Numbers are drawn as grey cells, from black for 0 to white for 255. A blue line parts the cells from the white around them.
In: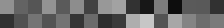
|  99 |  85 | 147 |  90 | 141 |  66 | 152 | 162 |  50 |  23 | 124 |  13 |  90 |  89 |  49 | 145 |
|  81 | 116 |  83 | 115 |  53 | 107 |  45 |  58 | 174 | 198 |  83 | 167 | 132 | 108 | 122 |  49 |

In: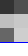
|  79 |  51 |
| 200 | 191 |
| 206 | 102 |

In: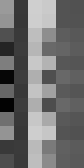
|  56 | 207 | 202 |  83 |  81 | 154 |
|  55 | 206 | 199 |  83 |  82 | 148 |
|  58 | 190 | 142 |  93 |  88 |  80 |
|  60 | 182 | 105 | 101 |  92 |  36 |
|  57 | 200 | 179 |  87 |  85 | 126 |
|  61 | 175 |  79 | 104 |  96 |   6 |
|  56 | 195 | 161 |  90 |  85 | 102 |
|  61 | 174 |  77 | 104 |  96 |   2 |
|  57 | 199 | 169 |  89 |  85 | 112 |
|  55 | 206 | 198 |  84 |  81 | 148 |
|  59 | 186 | 122 |  96 |  91 |  57 |
|  58 | 190 | 139 |  94 |  89 |  77 |

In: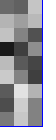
|  97 | 197 | 106 |
| 158 | 185 | 180 |
| 131 |  81 | 194 |
|  63 | 142 |  25 |
|  90 |  69 | 187 |
| 131 |  63 | 202 |
| 226 | 179 |  91 |
| 206 | 130 |  77 |
| 199 | 130 | 121 |

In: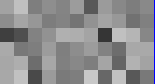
| 192 | 126 | 142 | 132 | 156 |  88 | 155 | 136 | 125 | 137 | 162 |
| 165 | 151 | 125 | 131 | 116 | 146 | 164 | 152 | 113 | 128 | 141 |
|  79 | 130 | 146 | 176 | 174 | 164 |  53 | 192 | 181 | 135 |  63 |
| 120 | 126 | 156 | 127 | 141 | 156 | 130 | 109 | 168 | 169 | 170 |
| 174 | 109 | 167 | 128 | 136 | 126 | 165 | 100 | 178 | 163 | 167 |
| 193 |  73 | 155 | 122 | 126 | 200 | 103 | 193 |  88 | 121 | 168 |

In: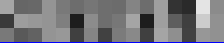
| 102 | 104 | 148 | 121 | 109 | 118 | 110 | 108 | 132 | 109 | 159 |  51 |  42 | 228 | 139 | 166 |
| 157 | 152 | 148 | 127 |  29 | 140 | 110 | 119 | 165 |  29 | 159 |  94 |  63 | 204 | 145 |  58 |
|  89 |  98 | 148 | 152 |  64 | 133 |  65 | 123 | 137 |  64 | 165 | 143 |  65 | 151 | 145 | 121 |

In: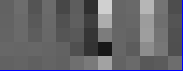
| 109 |  84 | 107 |  71 |  93 |  47 | 208 | 102 | 105 | 182 | 116 |  77 |  98 |
| 106 |  89 | 105 |  81 |  95 |  63 | 173 | 101 | 103 | 156 | 111 |  84 |  99 |
| 106 |  93 | 104 |  85 |  89 |  53 | 124 | 102 |  99 | 158 | 116 |  80 | 100 |
| 102 | 103 | 101 |  98 |  80 |  51 |  24 | 102 |  92 | 141 | 119 |  79 | 103 |
| 100 |  96 | 100 |  97 | 111 | 122 | 162 |  99 | 106 |  88 |  91 | 109 |  98 |
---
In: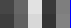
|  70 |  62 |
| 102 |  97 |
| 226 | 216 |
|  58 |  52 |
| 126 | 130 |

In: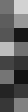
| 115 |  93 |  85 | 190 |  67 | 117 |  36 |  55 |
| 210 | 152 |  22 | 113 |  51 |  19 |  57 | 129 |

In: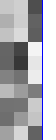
| 199 | 175 | 194 | 101 | 100 | 130 | 186 | 114 | 110 | 161 |
| 207 | 205 | 218 |  68 |  55 | 114 | 156 | 115 | 153 | 214 |
|  78 |  98 |  94 | 244 | 230 | 236 | 124 | 203 | 196 |  98 |

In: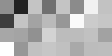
| 144 |  61 | 167 | 254 |
|  34 | 196 | 164 | 151 |
| 196 | 163 | 145 | 193 |
| 112 | 186 | 211 | 198 |
| 196 | 151 | 188 | 192 |
| 139 | 250 | 188 | 169 |
| 241 | 203 | 193 | 188 |
| 194 | 198 | 162 | 189 |

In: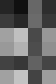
|  37 |  59 | 161 | 153 |  66 | 161 |
|  16 |  40 | 192 | 178 |  55 | 195 |
| 103 | 107 |  73 |  77 |  98 |  67 |
|  46 |  56 | 151 | 143 |  69 | 157 |

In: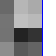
| 105 | 116 | 115 | 141 |
| 182 | 192 |  35 |  89 |
| 170 | 185 |  51 | 100 |
